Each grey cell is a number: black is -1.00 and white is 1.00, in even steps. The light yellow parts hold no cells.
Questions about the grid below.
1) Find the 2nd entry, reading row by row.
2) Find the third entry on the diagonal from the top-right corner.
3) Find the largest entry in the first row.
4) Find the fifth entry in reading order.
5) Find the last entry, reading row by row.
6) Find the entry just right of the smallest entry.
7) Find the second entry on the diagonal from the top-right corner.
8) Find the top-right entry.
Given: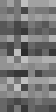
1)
0.26
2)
0.26
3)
0.50
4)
0.26
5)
-0.45
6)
-0.32
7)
-0.06
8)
0.39

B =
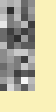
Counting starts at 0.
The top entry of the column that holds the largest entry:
-0.16
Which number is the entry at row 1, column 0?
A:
0.34
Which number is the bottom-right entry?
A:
0.34
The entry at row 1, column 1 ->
-0.64
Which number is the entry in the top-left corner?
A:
0.46
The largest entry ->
0.94
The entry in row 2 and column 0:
0.58
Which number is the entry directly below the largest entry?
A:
-0.28
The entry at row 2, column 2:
0.46
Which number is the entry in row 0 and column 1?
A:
0.34
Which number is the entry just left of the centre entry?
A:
-0.38
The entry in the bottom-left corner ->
-0.38
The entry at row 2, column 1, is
-0.03

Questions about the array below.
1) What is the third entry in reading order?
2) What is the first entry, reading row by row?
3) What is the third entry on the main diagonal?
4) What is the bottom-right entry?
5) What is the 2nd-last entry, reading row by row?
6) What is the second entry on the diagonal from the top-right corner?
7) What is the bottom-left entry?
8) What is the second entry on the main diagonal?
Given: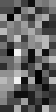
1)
-0.08
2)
-0.30
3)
0.35
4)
-0.19
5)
0.45
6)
-0.42
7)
-0.64
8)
-0.42

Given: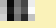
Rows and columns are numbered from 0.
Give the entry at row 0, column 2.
-0.10
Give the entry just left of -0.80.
0.52
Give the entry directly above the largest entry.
0.85
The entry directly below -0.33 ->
-0.68

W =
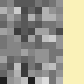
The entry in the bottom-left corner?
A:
-0.76
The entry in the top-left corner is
-0.08
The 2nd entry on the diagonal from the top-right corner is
0.15
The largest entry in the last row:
0.72
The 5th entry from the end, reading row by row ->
-0.76
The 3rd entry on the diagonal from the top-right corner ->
0.40
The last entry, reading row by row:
0.40
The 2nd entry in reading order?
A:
0.04
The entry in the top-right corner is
0.15
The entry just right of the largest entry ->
-0.08
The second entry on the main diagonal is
0.15
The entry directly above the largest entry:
0.15

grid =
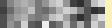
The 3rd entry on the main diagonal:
0.26
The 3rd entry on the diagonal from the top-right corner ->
-0.37
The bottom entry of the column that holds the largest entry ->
0.86
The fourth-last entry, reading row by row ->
0.39
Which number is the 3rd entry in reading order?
0.26
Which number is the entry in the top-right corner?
0.74
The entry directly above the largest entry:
0.05
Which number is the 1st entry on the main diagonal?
-0.37
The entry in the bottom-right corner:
0.26
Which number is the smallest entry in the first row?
-0.62
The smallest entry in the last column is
-0.50
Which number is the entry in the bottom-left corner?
-0.37
